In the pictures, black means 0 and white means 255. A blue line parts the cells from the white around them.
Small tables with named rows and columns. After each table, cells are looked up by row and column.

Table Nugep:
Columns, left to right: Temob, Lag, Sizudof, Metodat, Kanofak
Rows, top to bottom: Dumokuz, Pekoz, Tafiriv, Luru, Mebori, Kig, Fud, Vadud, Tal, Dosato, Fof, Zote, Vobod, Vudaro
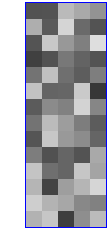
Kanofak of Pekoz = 83
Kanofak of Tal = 101
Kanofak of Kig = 55
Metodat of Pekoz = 106
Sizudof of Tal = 153
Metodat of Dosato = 83
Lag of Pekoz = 90
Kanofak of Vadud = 92
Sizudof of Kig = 102
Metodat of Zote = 181
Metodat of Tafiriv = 127
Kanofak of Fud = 134
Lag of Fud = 139
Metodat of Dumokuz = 169

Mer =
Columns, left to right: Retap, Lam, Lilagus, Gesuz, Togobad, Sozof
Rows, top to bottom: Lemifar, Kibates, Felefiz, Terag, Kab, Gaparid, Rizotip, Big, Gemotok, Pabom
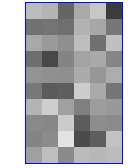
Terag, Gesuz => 163
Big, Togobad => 141
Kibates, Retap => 114
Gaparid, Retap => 120
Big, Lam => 135
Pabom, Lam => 191
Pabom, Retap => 160
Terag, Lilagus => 132
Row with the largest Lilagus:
Gemotok

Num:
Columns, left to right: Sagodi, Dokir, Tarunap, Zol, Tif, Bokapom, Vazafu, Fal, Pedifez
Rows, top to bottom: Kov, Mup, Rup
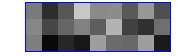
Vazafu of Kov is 89
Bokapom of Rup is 107
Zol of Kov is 199
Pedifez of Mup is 111
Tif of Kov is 138
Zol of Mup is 129
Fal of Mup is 49
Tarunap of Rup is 39
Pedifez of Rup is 26
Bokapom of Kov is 140

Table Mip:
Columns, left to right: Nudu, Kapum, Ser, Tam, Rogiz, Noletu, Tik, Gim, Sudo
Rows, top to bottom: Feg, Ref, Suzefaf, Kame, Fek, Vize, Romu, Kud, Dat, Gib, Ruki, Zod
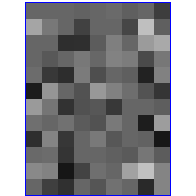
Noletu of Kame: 130
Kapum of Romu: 117
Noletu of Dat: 87
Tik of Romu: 102
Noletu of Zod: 113
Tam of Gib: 102
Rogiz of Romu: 87
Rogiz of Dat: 121
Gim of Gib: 118

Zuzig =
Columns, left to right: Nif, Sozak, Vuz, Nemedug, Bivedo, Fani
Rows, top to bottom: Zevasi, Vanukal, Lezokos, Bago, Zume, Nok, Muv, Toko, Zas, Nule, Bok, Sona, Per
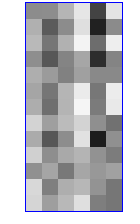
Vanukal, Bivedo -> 33
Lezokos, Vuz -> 177
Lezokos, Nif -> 185
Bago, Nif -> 142
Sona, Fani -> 118
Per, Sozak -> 158
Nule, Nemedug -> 180
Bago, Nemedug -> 166

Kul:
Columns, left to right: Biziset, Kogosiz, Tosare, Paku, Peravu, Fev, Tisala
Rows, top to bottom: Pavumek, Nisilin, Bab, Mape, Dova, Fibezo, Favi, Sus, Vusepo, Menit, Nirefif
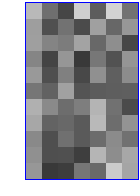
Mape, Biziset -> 133
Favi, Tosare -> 109
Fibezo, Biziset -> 118
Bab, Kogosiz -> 132
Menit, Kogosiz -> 79
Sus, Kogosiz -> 99
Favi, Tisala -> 75
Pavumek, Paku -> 207
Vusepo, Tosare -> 112
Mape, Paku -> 57
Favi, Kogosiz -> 138
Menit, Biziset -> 144
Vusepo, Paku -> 90
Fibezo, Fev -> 94

